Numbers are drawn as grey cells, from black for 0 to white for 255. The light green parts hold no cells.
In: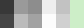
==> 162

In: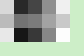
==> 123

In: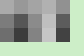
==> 139

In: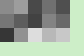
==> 66

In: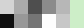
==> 117

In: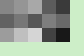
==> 86

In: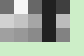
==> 166

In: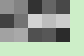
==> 211
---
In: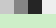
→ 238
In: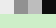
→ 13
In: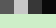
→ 10
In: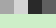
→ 95
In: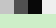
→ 239
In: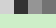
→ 115
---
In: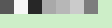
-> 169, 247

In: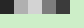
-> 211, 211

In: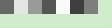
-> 85, 250

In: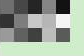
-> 200, 245

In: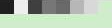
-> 119, 238

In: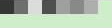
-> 80, 220

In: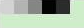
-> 133, 211

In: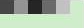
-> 37, 193

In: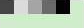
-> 165, 219

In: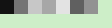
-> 167, 227
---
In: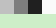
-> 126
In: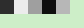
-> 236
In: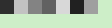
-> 194
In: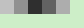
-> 145
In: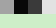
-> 8
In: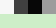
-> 64
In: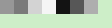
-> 122
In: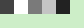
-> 255
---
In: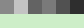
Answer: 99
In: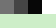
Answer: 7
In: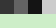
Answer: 20
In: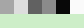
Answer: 97
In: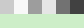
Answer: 157
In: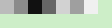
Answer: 17
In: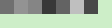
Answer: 133
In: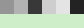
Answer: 56
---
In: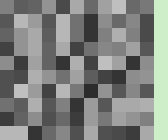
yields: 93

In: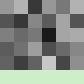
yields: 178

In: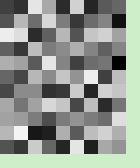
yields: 49

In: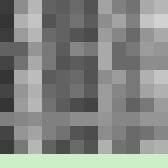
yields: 141

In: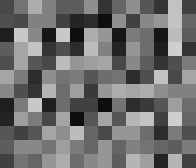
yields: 116
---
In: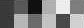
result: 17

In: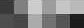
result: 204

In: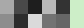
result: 30

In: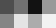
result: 18

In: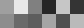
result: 128

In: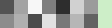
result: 247

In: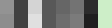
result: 212

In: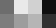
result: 209

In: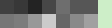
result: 35

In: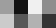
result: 240
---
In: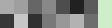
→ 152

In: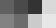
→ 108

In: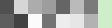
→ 237

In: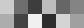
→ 45

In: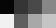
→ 95

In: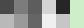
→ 101

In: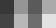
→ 184

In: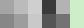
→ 201
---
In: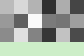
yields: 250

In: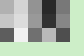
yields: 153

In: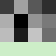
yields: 148

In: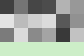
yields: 207

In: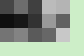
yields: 50

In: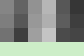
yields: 152

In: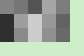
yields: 204

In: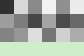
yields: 70

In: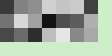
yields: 161
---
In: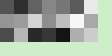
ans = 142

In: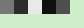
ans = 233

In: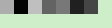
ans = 99

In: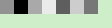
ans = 234

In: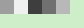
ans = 62

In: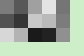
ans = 200

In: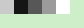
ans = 87

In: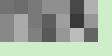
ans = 94

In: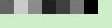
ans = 33
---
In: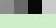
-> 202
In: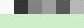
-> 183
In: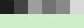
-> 216
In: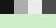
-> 76
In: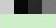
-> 122
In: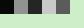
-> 91
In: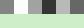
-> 103
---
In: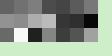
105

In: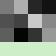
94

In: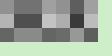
101

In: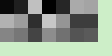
133

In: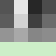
148

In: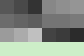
155
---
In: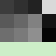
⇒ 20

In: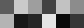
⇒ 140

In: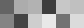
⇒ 192

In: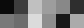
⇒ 46

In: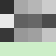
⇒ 76

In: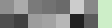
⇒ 136

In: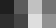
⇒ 115
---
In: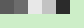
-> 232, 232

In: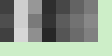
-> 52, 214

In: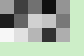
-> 209, 247

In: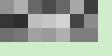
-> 197, 211

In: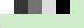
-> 115, 255

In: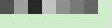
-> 194, 194
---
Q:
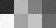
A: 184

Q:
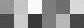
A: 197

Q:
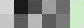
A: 25

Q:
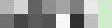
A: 211

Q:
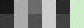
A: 171

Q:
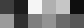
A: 28
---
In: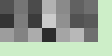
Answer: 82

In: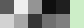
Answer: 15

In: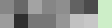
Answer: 98

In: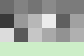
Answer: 95

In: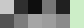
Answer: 118

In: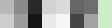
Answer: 102

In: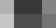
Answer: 56
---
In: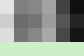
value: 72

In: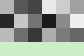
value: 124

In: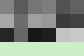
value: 195

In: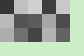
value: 179

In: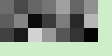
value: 52

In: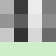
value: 215

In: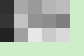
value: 202
